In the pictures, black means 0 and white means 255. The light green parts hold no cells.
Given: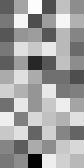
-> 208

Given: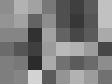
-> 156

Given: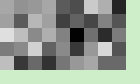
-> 105

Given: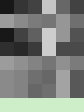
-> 163

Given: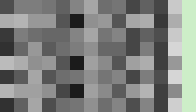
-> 63

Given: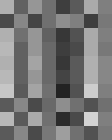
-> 82

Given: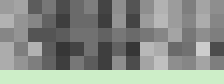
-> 164
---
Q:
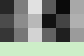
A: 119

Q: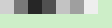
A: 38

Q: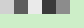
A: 209

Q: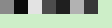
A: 227

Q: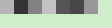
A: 130

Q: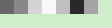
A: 212

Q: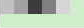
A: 193

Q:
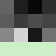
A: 68
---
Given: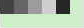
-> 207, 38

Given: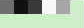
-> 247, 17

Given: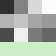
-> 251, 47

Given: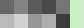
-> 208, 59

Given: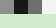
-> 244, 24

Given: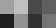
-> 191, 30

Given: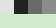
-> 226, 33

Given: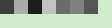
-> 194, 29

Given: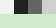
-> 242, 33

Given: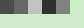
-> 194, 48
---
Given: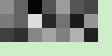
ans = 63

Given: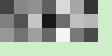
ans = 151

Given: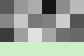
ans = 59

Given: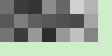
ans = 117

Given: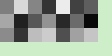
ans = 139

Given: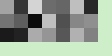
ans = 26

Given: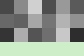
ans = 52
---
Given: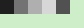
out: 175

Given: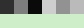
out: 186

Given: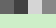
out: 135

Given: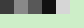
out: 137

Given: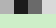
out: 179

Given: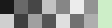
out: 223

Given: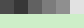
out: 143

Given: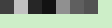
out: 144

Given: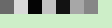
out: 194
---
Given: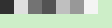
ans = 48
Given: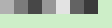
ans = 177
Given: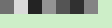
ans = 111
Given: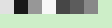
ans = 225
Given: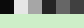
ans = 10
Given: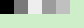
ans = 0
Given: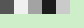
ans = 85
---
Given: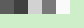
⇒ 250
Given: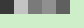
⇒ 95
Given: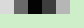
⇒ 182
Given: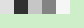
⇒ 246
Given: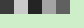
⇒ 96
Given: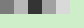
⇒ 217
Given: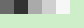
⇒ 247
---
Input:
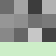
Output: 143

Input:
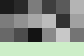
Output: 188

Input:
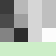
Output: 158

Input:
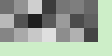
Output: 155

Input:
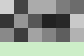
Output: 34

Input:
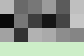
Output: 22

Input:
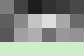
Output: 221
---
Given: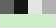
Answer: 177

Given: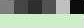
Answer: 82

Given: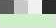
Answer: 44

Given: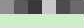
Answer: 200

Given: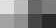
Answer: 123

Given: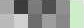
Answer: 79

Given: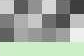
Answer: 214
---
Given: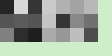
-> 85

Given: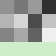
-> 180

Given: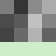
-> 75

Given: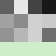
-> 162

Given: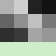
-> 100

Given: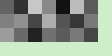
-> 128
